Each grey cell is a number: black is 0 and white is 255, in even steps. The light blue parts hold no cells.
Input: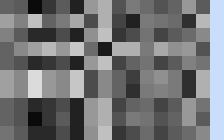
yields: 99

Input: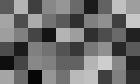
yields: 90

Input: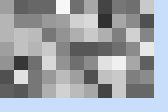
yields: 159

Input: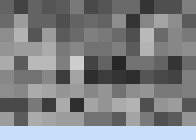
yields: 99

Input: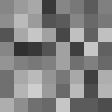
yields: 134

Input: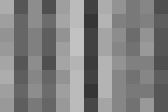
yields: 173
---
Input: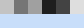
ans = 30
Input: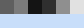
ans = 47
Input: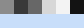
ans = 215
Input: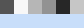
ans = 146
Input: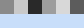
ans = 157
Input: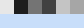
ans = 65
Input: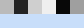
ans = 239
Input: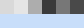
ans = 58
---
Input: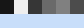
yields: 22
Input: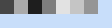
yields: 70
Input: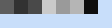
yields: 93
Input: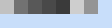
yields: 193
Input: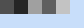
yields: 79
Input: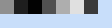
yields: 143
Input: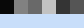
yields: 8
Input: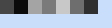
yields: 70
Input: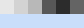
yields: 231
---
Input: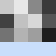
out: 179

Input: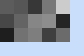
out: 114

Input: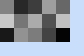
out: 146

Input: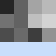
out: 106

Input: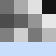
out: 206

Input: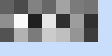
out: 178

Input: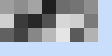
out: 67

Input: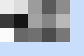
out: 104
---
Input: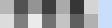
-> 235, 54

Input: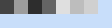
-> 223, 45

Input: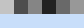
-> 195, 33

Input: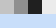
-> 235, 32

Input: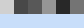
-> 208, 40

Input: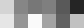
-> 250, 37
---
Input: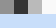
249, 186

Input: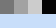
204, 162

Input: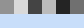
217, 187

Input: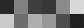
217, 203

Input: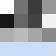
254, 241

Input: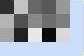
232, 216

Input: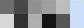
216, 188

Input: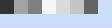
246, 218

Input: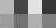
226, 184

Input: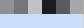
194, 167
